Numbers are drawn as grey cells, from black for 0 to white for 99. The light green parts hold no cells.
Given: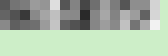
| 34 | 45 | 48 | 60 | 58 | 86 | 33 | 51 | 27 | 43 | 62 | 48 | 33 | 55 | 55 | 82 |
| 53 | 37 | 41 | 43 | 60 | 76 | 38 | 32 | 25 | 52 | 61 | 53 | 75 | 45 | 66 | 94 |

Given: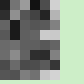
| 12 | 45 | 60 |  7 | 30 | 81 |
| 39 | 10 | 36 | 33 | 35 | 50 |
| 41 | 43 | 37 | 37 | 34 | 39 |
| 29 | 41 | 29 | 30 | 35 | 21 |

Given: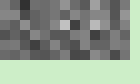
| 49 | 39 | 19 | 43 | 42 | 46 | 57 | 42 | 35 | 62 | 44 | 33 | 47 |
| 43 | 37 | 55 | 38 | 41 | 52 | 75 | 25 | 46 | 72 | 56 | 36 | 50 |
| 46 | 47 | 34 | 25 | 36 | 51 | 36 | 31 | 51 | 39 | 39 | 49 | 47 |

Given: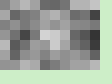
| 52 | 63 | 71 | 63 | 41 | 40 | 45 | 70 | 70 | 76 |
| 50 | 56 | 47 | 54 | 63 | 57 | 63 | 53 | 52 | 47 |
| 72 | 35 | 44 | 61 | 59 | 79 | 64 | 45 | 38 | 23 |
| 57 | 58 | 70 | 66 | 42 | 48 | 56 | 63 | 63 | 71 |

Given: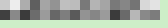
| 79 | 92 | 67 | 37 | 64 | 57 | 74 | 73 | 47 | 70 | 64 | 47 | 52 | 45 | 84 | 88 |

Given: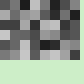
| 33 | 46 | 11 | 74 | 47 | 13 | 30 | 51 |
| 25 | 25 | 65 | 19 | 70 | 74 | 21 | 33 |
| 32 | 40 | 74 | 31 | 12 | 17 | 57 | 52 |
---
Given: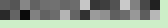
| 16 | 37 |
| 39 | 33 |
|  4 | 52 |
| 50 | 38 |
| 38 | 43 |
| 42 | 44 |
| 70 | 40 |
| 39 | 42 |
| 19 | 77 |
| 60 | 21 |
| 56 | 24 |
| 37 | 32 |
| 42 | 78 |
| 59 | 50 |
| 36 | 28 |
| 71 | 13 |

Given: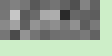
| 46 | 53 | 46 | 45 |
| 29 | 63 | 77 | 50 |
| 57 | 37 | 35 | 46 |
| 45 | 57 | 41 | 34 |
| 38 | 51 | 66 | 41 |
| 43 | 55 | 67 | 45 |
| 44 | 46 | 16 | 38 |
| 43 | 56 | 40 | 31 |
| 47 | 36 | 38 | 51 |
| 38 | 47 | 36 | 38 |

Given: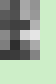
| 22 | 49 | 53 | 29 | 35 | 47 |
| 23 | 18 | 32 | 25 | 31 | 30 |
| 28 | 42 | 82 | 26 | 66 | 65 |
| 51 | 66 | 89 | 69 | 59 | 57 |

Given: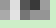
| 66 | 59 |
| 88 | 86 |
| 46 | 33 |
| 58 | 22 |
| 58 | 61 |

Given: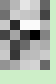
| 57 | 78 | 73 | 26 | 78 | 43 | 53 |
| 66 | 21 | 25 | 64 | 15 | 80 | 71 |
| 80 | 72 | 41 | 20 | 97 | 77 | 89 |
| 82 | 73 | 72 |  0 | 97 | 75 | 81 |
| 40 | 79 | 67 | 51 | 71 | 26 | 39 |

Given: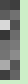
| 24 | 66 | 45 | 44 | 21 | 84 | 36 | 27 |
| 39 | 33 | 54 | 47 | 42 | 31 | 44 | 24 |
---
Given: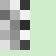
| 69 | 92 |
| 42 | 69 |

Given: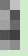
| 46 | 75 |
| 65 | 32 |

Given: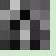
| 27 | 75 |
| 61 | 50 |

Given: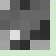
| 70 | 35 |
| 39 | 37 |

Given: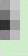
| 61 | 78 |
| 44 | 73 |

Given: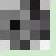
| 72 | 71 |
| 46 | 45 |

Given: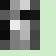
|  5 | 60 |
| 35 | 47 |

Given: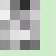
| 84 | 46 |
| 93 | 59 |

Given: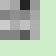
| 72 | 64 |
| 51 | 56 |
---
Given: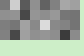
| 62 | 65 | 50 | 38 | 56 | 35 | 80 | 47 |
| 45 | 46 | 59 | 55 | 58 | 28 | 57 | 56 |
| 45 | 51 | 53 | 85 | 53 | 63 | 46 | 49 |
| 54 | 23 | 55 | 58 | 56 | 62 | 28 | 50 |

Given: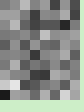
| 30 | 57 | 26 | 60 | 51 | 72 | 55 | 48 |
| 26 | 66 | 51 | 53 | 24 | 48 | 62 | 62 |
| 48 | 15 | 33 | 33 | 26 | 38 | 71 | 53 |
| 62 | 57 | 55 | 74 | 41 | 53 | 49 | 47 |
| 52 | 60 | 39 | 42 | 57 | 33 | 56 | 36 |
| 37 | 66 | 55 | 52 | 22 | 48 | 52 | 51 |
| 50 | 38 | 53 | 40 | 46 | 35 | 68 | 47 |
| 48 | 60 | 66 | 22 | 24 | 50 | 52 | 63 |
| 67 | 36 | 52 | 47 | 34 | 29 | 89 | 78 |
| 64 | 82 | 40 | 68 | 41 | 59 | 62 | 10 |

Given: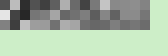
| 51 | 55 | 54 | 53 | 76 | 47 | 26 | 41 | 68 | 37 | 25 | 32 | 18 | 73 | 32 |
| 46 | 54 | 54 | 38 | 52 | 36 | 49 | 44 | 40 | 64 | 49 | 46 | 15 | 26 | 89 |
| 42 | 46 | 43 | 49 | 41 | 40 | 43 | 64 | 67 | 44 | 60 | 61 | 74 | 24 | 50 |

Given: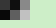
| 53 |  6 | 21 |
| 75 | 37 |  3 |

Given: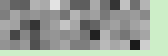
| 70 | 43 | 75 | 20 | 43 | 66 | 36 | 37 | 62 | 88 | 66 | 69 | 37 | 38 | 52 |
| 53 | 60 | 57 | 57 | 47 | 62 | 57 | 70 | 45 | 57 | 54 | 58 | 54 | 64 | 49 |
| 69 | 63 | 54 | 62 | 57 | 39 | 32 | 65 | 76 | 62 | 53 | 20 | 36 | 63 | 66 |
| 64 | 57 | 46 | 54 | 70 | 13 | 46 | 57 | 54 | 58 | 56 | 33 | 52 | 27 | 60 |
| 80 | 10 | 69 | 65 | 72 | 58 | 49 | 49 | 64 | 58 | 48 | 31 | 59 | 52 | 57 |

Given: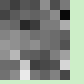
| 47 | 30 | 55 | 30 | 33 | 24 | 33 |
|  3 | 54 | 42 | 38 | 41 | 35 | 26 |
| 67 | 48 | 48 | 23 | 15 | 40 | 44 |
| 37 | 42 | 45 | 43 | 50 | 56 | 51 |
| 32 | 42 | 45 | 55 | 51 | 56 | 59 |
| 62 | 49 | 31 | 36 | 38 | 71 | 56 |
| 83 | 31 | 28 | 24 | 78 | 41 | 42 |
| 27 | 50 | 38 | 46 | 91 | 54 | 44 |
